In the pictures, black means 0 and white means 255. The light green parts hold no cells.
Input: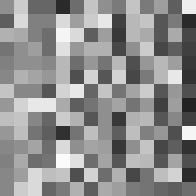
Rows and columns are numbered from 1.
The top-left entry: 143
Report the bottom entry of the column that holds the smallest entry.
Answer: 109
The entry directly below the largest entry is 196
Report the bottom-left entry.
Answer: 135
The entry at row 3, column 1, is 177
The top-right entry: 238
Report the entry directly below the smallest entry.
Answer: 64
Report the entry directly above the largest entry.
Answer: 218
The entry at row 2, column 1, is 94
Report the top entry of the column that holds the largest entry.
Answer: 42
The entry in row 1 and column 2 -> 204
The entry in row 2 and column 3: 128
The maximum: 251
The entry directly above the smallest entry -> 79
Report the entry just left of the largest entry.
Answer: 116
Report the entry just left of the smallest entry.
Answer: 158
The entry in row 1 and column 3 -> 102

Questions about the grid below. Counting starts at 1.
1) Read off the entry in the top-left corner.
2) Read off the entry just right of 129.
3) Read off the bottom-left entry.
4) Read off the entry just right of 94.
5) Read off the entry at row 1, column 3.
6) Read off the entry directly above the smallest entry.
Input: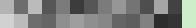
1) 179
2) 45
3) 209
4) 129
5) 187
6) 165

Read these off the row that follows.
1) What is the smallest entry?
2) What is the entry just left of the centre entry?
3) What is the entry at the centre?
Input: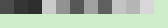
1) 45
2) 145
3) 87

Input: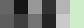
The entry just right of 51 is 180
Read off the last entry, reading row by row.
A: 202
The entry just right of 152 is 51

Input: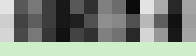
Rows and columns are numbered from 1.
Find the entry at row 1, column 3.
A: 120
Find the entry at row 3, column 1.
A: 213
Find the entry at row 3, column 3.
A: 120
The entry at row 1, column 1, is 227
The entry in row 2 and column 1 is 205
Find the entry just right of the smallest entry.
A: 227
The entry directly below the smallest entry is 80
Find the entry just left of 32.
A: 24
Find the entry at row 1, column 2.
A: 88
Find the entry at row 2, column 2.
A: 67

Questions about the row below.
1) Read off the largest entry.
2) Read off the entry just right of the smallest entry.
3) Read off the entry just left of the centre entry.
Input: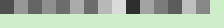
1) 218
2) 163
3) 108

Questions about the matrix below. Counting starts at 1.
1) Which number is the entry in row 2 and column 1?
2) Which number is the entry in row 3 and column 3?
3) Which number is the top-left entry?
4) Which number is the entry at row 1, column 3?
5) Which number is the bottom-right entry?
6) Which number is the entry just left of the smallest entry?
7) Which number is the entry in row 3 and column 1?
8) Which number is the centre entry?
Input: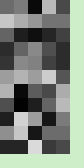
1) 198
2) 15
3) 108
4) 9
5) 73
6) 79
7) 100
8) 157

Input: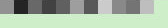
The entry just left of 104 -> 36
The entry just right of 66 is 96

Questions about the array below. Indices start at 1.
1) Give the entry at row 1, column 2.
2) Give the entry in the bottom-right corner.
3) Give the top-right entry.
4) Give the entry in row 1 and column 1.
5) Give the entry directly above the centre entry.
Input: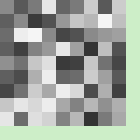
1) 89
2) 168
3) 204
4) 138
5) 230

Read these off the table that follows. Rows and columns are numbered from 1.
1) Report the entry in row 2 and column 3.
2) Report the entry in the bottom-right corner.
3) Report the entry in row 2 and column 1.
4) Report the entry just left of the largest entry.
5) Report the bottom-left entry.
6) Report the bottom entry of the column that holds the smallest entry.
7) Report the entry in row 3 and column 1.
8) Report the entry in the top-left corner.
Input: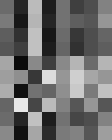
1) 181
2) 158
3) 122
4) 101
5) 137
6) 17
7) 94
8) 107
